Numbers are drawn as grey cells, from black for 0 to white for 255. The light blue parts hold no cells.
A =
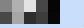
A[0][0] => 131
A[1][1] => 167
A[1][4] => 7

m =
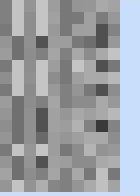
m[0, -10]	128
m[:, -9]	[195, 195, 195, 112, 112, 195, 195, 195, 112, 112, 112, 112, 195, 112, 112, 195]
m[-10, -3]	170
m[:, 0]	[128, 128, 121, 149, 156, 121, 142, 121, 156, 149, 142, 149, 121, 149, 163, 149]
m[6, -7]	197
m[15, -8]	147
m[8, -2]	169
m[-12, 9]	195
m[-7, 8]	169
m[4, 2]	141
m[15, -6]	134
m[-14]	[121, 195, 142, 197, 153, 120, 159, 160, 80, 131]
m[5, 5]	120
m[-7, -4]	168
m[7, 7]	120
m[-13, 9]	152
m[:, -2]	[169, 124, 80, 80, 169, 80, 169, 80, 169, 169, 57, 169, 147, 169, 192, 192]
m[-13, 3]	82
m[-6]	[142, 112, 144, 82, 161, 157, 178, 130, 57, 131]
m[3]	[149, 112, 144, 82, 157, 157, 121, 110, 80, 152]
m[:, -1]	[163, 152, 131, 152, 195, 120, 184, 141, 152, 184, 131, 141, 152, 174, 120, 163]
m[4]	[156, 112, 141, 128, 165, 128, 168, 140, 169, 195]
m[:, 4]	[157, 161, 153, 157, 165, 157, 141, 153, 165, 161, 161, 157, 157, 161, 165, 134]
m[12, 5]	120
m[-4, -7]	197
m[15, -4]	149

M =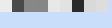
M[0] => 236
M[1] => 74
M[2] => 135

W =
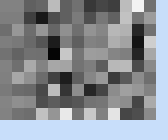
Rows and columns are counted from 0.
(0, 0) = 130
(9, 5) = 233
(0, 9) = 62
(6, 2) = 145
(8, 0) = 132
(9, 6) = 117
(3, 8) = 126
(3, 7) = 130
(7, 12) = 130
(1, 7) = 79
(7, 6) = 141
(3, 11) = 20
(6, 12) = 111
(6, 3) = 108
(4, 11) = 36
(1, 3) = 24
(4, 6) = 117
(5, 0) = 130
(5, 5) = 164
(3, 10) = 163
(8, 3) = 78
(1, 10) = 194
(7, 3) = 73
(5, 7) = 126
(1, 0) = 126
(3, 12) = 206
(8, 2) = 138
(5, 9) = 184
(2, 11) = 38
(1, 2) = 64
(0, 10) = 188
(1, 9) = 97
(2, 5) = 144
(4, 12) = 167
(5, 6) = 115
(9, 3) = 193

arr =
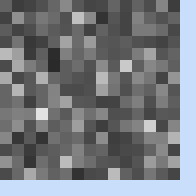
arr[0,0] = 99
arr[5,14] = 95
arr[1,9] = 85
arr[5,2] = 124
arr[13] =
[146, 108, 53, 110, 91, 188, 126, 109, 86, 83, 68, 84, 156, 121, 162]
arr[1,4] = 107
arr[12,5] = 103
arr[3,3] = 65
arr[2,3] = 108
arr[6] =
[170, 73, 88, 177, 103, 93, 83, 78, 186, 120, 86, 137, 118, 68, 149]
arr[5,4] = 42
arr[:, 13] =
[133, 82, 107, 67, 85, 120, 68, 136, 125, 88, 72, 129, 138, 121, 90]
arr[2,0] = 92
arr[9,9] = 79
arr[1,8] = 51
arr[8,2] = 64
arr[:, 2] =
[67, 92, 78, 56, 59, 124, 88, 89, 64, 125, 83, 89, 59, 53, 169]
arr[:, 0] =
[99, 66, 92, 75, 186, 75, 170, 101, 101, 119, 110, 135, 75, 146, 74]
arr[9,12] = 69
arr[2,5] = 83
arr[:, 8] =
[72, 51, 98, 88, 92, 139, 186, 160, 66, 135, 62, 141, 100, 86, 76]
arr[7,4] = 131
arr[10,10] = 118
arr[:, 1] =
[61, 144, 67, 116, 159, 169, 73, 181, 114, 128, 142, 55, 93, 108, 104]
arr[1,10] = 68
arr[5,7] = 82
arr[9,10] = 80
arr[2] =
[92, 67, 78, 108, 91, 83, 106, 66, 98, 80, 68, 122, 122, 107, 72]
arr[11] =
[135, 55, 89, 52, 113, 98, 107, 72, 141, 62, 68, 93, 131, 129, 180]
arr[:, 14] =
[61, 99, 72, 83, 99, 95, 149, 85, 94, 86, 133, 180, 69, 162, 69]
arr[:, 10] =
[71, 68, 68, 93, 88, 201, 86, 80, 107, 80, 118, 68, 73, 68, 97]
